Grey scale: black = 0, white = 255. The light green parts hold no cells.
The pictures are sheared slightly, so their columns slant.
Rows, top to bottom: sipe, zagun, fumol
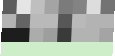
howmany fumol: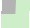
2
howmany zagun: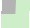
3

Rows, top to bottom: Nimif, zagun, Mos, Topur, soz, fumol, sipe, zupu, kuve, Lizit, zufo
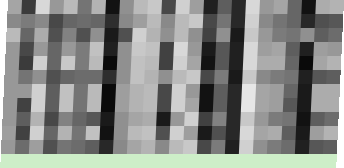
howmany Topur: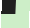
3
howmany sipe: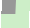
3
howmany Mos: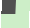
3
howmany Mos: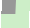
1
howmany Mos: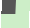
0
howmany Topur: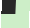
0

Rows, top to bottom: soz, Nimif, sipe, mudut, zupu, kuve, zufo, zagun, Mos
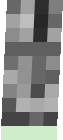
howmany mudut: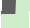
4
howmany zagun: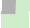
2
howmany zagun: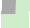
1
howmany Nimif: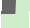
1
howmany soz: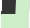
0
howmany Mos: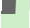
1
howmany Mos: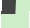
3

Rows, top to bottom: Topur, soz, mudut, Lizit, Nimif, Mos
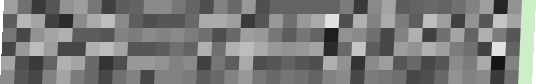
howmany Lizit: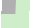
4
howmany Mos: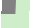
7
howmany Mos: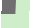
4
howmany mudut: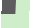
3
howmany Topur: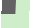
9

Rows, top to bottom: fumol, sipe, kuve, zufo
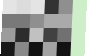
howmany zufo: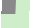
1
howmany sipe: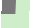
2
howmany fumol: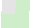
2
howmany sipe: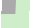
2
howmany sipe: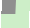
1

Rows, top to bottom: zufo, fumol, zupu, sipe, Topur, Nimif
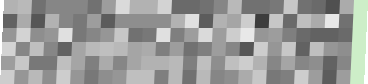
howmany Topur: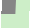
4
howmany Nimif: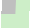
2
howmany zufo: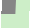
4
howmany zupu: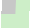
1

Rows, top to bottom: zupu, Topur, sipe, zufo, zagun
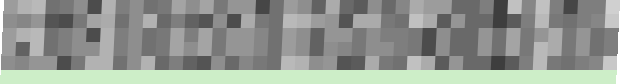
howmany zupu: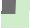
3
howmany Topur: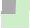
5
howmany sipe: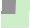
7
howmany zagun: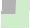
4
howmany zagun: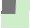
4
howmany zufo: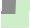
9

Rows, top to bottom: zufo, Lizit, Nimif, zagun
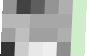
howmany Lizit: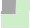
3
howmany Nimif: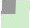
0
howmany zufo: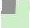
2
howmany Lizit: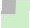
2

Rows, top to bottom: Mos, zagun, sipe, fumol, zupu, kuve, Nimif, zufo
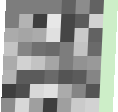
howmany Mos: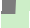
4
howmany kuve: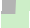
1

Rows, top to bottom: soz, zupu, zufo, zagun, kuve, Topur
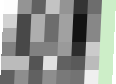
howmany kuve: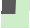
1
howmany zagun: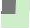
0
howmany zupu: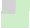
1
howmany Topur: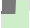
1
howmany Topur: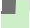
1
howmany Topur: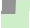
0

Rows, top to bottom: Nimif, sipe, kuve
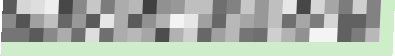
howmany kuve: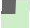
1
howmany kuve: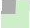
2
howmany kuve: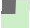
3

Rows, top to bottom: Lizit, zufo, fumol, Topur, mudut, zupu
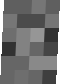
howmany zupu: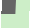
2
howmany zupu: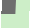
1
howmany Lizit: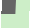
0
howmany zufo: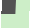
0
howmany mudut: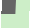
2
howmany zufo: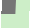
2
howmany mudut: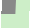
2

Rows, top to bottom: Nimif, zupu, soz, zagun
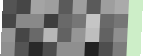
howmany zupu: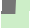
2
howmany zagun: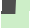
2
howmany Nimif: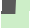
2

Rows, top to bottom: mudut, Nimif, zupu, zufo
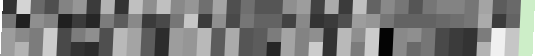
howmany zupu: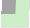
2
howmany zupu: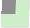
4
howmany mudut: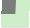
0
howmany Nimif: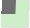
1
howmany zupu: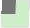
1
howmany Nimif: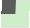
1
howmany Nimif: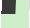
5

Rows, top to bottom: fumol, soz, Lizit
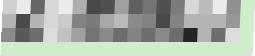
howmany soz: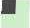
2
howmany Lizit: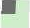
5
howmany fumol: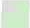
0
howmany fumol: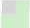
2
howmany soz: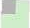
5
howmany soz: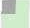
1

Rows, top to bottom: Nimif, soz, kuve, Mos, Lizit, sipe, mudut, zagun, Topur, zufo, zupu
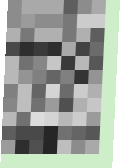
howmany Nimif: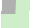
0
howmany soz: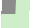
3
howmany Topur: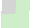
1
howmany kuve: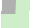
4
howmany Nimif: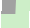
0

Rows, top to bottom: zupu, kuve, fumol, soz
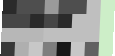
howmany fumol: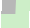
3
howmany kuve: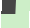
3
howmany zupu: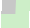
0
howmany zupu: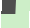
4
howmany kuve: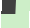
0
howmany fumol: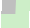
4
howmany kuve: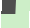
0

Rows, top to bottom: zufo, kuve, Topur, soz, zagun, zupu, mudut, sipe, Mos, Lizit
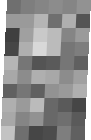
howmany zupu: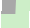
2
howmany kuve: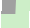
0

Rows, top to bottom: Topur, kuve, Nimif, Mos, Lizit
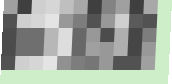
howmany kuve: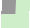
2
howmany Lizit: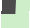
0
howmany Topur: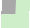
2
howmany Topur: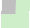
1
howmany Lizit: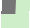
1
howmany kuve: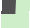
3
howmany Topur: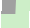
2

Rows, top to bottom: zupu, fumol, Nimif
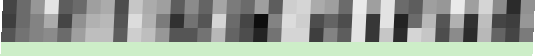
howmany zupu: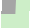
1
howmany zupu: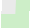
2
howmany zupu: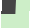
1
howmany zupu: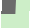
5
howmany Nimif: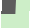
2

